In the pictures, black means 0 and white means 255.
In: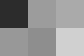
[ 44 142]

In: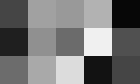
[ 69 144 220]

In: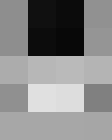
[142  12 186 128]

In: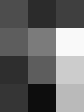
[ 77 123 204]

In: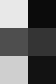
[232  52]

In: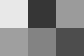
[232 131]

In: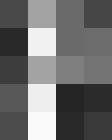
[ 73 241 126  43]

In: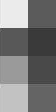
[235  57]
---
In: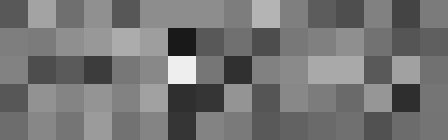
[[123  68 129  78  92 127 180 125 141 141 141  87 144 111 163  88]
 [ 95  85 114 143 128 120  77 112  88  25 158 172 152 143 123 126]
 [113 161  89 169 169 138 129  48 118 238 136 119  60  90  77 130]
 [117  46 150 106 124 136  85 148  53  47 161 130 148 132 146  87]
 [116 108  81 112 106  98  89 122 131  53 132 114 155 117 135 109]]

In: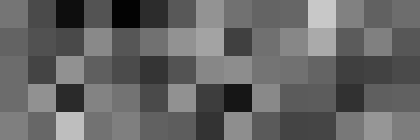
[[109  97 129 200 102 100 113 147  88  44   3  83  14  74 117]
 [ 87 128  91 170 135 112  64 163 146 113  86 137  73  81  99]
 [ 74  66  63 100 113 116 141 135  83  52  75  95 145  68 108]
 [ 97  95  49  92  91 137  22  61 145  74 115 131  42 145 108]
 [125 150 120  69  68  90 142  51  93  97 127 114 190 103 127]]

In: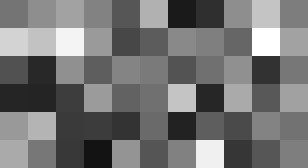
[[125 196 142  47  26 177  86 130 162 142 116]
 [162 255 102 127 137  92  71 154 244 194 211]
 [119  50 144 112  83 122 132  94 144  40  81]
 [161  88 170  38 196 112  98 155  61  36  37]
 [114 131  74  94  34 106  51  60  58 180 153]
 [126  86  54 240 129  85 148  19  56 119 170]]

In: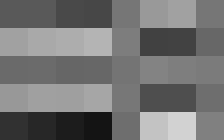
[[118 161 153 118  71  73  89  89]
 [103  66  65 125 180 173 169 161]
 [123 126 131 116 103 102 107 106]
 [110  78  78 119 166 159 160 152]
 [128 210 195 110  20  28  39  49]]

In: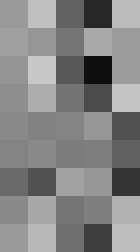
[[188  39  98 191 154]
 [156 169 117 150 160]
 [157  14  87 200 148]
 [195  75 115 173 142]
 [ 81 150 131 130 138]
 [ 97 126 124 138 131]
 [ 51 151 161  81 106]
 [177 127 116 168 138]
 [189  63 112 184 154]]

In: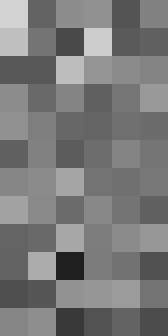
[[130  84 145 141  99 210]
 [ 97  90 205  73 116 191]
 [132 139 148 189  88  88]
 [153 118  96 132 105 140]
 [108 111 100 103 126 145]
 [117 132 109  92 129  96]
 [120 112 115 165 139 134]
 [ 97 116 136 107 137 162]
 [151 139 125 167 105 100]
 [ 81 114 124  31 172  99]
 [115 155 150 146  86  78]
 [ 76  99  82  57 142 133]]

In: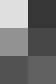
[[ 54 223]
 [ 71 146]
 [ 96  82]]
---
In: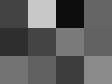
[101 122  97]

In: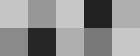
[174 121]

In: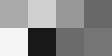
[104 107]

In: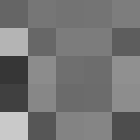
[125 124 111 135 201]

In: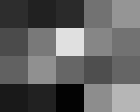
[149 134 102  33]

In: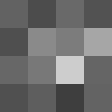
[ 82 124 120  80]
